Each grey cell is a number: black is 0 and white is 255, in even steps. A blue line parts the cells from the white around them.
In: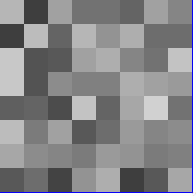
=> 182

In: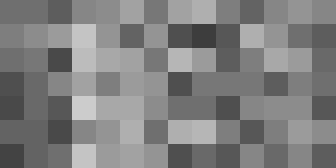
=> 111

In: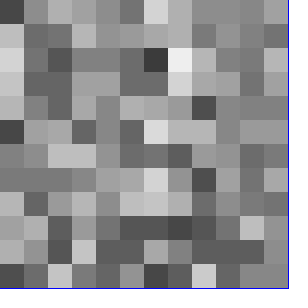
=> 71

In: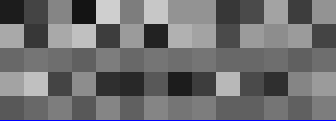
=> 28

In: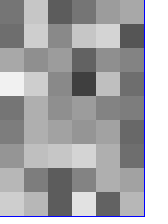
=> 117

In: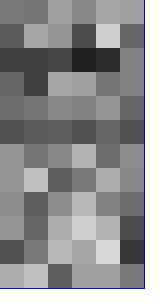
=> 122
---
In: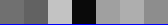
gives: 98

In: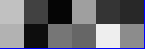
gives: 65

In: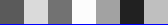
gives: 218

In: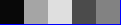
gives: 165

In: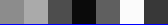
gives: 170

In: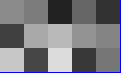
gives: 124

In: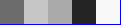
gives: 198

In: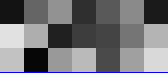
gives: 101
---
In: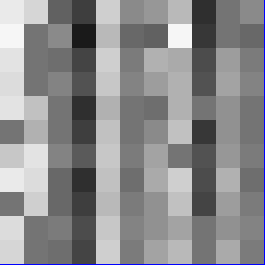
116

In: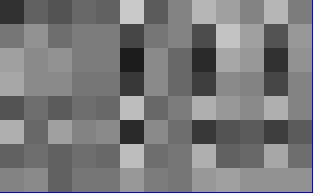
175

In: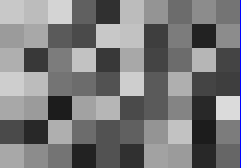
168

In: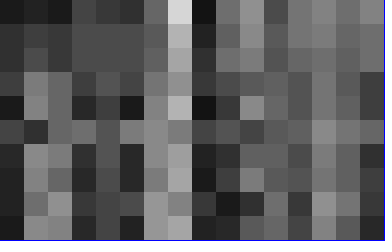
34

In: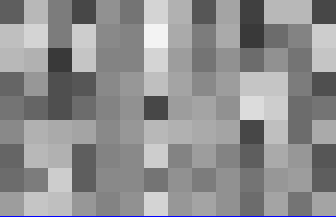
101

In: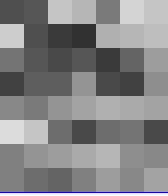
219

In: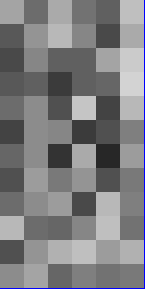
184

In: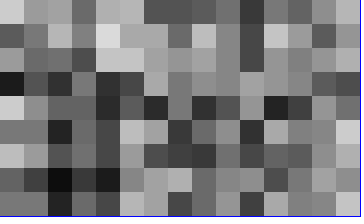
189
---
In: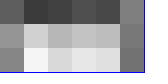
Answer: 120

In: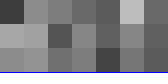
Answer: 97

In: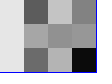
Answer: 151

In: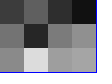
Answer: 144

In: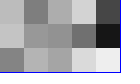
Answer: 22

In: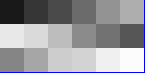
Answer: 86

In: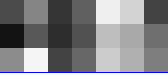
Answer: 111

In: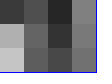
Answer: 121

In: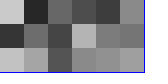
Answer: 117
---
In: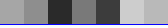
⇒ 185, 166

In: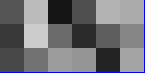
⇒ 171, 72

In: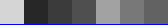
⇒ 98, 213

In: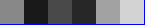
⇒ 211, 136

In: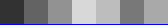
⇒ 169, 49

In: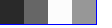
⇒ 151, 41

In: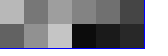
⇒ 69, 98
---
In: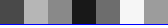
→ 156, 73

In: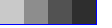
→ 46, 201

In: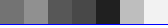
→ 242, 115

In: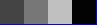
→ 3, 68

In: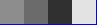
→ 227, 141

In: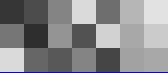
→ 226, 218

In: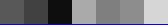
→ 214, 88

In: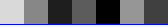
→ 64, 217
